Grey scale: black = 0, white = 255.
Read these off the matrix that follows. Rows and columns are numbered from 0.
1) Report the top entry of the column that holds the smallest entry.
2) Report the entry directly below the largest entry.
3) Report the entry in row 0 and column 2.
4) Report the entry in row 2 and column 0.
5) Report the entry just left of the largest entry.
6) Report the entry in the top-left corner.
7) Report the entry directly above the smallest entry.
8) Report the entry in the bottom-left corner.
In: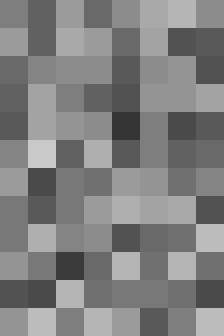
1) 140
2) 74
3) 155
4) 105
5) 132
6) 126
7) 82
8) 148

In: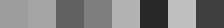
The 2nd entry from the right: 192
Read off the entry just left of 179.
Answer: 126

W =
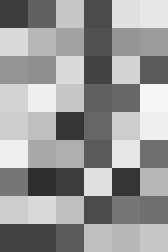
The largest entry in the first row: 231
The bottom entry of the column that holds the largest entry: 199
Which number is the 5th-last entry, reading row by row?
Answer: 67
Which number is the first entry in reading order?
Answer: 61
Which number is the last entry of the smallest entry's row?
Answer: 183
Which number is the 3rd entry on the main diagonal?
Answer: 218
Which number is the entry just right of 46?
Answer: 61
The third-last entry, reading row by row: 191
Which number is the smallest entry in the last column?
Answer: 90
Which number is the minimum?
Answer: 46
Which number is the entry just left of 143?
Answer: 149
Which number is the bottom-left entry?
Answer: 67
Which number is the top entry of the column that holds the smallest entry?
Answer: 97
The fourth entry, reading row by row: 74
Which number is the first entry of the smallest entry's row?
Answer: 118
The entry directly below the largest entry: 239

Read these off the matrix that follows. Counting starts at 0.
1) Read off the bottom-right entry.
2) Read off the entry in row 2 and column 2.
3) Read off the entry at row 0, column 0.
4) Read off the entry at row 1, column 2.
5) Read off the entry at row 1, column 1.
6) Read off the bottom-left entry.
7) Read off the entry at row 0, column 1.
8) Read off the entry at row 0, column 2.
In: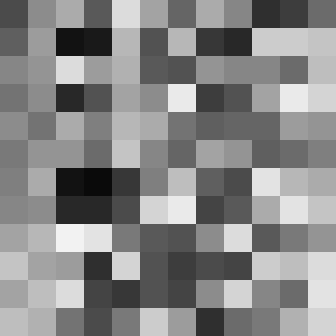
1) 212
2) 220
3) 75
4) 18
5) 156
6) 190
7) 140
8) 171

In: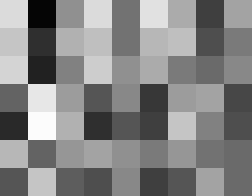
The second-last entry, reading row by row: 163
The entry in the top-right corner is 163
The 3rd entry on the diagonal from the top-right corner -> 122
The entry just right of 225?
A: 171
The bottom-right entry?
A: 106
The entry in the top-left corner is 219
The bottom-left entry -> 85
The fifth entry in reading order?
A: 114
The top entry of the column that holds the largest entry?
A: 5
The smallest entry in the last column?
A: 71
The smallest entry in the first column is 41
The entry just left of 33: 212
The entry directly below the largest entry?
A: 99
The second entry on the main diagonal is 47
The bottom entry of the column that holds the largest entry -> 197
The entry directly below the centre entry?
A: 85
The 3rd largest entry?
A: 225
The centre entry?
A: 136

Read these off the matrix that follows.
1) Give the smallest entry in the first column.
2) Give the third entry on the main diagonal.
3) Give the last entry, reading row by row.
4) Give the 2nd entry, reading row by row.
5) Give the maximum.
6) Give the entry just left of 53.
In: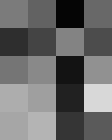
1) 46
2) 19
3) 90
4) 98
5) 216
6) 180
